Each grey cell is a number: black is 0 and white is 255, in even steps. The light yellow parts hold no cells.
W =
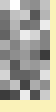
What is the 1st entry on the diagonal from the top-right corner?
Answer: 193
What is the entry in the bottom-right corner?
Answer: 203
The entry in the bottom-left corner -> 59
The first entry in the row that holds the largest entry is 203
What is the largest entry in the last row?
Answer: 235
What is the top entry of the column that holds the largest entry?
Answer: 254
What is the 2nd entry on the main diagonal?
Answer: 193
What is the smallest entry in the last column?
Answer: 59
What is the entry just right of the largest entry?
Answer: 153

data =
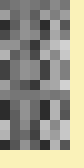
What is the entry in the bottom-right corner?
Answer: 85
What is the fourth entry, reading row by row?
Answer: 118
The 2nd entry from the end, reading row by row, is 179
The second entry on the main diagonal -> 106
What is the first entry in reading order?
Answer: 106
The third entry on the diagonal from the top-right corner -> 44
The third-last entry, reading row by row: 44
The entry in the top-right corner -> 118
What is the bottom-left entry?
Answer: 44
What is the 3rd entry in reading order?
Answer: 127
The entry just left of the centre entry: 146
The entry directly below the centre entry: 55
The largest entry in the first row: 137
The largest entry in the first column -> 189
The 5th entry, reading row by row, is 106

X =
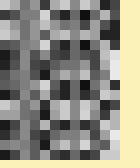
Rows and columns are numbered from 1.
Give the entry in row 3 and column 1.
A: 191
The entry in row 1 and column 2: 171
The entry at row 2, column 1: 58
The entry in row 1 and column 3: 114
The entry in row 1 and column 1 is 202
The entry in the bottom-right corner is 202
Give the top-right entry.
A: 69
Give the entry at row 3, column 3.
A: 114

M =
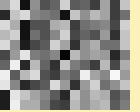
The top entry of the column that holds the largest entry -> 61
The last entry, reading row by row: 124
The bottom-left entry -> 29
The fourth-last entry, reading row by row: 173
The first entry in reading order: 163
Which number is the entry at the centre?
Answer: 6
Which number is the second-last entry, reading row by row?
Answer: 91
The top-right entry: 196
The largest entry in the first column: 238
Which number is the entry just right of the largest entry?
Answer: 154
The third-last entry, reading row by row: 185
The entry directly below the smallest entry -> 196
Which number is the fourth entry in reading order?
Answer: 144
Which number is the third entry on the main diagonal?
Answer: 18
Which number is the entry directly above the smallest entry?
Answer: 163
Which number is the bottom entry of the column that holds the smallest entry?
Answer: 61
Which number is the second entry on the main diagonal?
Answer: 196
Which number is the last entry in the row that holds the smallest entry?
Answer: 124
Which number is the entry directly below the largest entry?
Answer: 144
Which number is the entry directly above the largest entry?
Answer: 71
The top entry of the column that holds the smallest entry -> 208
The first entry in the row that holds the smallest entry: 71

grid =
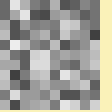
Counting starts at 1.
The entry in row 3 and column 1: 167
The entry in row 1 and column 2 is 228
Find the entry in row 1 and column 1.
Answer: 105
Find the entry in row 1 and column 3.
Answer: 177
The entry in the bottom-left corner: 177
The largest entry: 237
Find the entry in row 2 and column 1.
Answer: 105
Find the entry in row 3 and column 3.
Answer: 155
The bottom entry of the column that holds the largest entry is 74
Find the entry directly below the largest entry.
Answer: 115
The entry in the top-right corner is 115
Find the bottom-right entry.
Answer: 209
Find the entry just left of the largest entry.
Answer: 105
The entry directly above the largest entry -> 83

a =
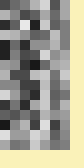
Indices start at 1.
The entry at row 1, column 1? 74
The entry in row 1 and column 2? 106
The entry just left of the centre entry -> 74
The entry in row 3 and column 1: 44
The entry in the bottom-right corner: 126
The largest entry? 232
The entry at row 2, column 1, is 179
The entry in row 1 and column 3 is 126
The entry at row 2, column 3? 74
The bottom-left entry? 167
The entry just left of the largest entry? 96
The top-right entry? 167
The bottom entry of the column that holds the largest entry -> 126
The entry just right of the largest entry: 33
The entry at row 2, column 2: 135
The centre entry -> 189

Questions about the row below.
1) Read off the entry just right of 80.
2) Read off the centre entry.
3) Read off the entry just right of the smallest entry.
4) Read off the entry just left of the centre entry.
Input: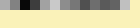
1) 110
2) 141
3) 61
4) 201

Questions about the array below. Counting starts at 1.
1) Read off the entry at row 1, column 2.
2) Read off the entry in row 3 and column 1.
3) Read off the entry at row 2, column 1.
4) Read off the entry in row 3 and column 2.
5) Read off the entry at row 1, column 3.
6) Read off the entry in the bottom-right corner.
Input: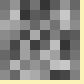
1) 148
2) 170
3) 127
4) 160
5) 70
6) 127
